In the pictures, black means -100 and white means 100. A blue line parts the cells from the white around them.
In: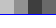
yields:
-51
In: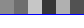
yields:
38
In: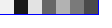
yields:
-4
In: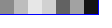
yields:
27
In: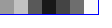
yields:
-14
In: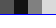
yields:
0
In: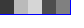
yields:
-39
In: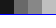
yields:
6
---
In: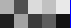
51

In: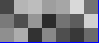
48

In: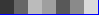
25

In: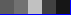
-28

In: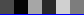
-2

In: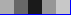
18
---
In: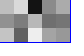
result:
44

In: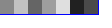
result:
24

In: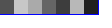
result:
-21

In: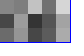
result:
-59

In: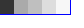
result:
50

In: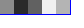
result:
-24

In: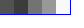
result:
-10
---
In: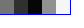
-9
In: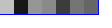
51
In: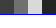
-51
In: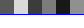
-31
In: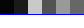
-96
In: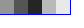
17
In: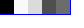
-100
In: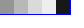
17
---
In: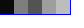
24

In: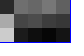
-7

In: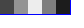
-1

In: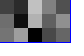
1

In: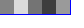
-52

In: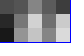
-29

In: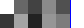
8
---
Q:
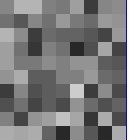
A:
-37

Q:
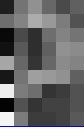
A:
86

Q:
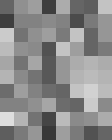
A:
2

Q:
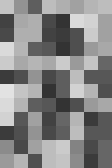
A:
-54

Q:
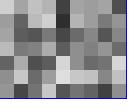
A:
-22

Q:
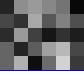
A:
-66

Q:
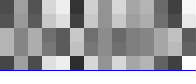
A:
41
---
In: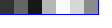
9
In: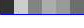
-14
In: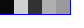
21
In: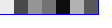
-31
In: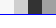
26
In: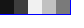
-4
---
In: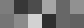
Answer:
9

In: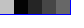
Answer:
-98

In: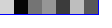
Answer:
-96

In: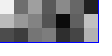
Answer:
-52

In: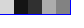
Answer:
-84

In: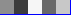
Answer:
-54

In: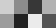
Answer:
-73

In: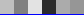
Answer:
0

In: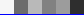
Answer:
-15

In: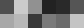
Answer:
44
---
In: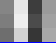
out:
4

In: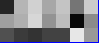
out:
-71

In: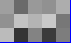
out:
25

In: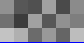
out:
14

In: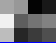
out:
30

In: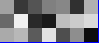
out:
27
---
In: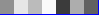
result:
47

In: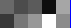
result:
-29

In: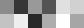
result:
20

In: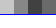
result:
-49

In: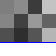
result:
-54

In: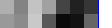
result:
53

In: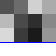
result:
64
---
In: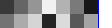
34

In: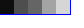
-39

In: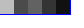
-41

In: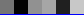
-98

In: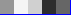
92

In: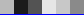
-79

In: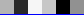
-68

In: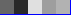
-68
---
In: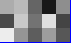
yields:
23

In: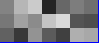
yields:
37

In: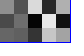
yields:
55

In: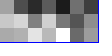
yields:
-17

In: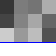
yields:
48

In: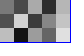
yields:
-21

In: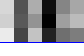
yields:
-13

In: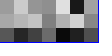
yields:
-75

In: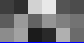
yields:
38
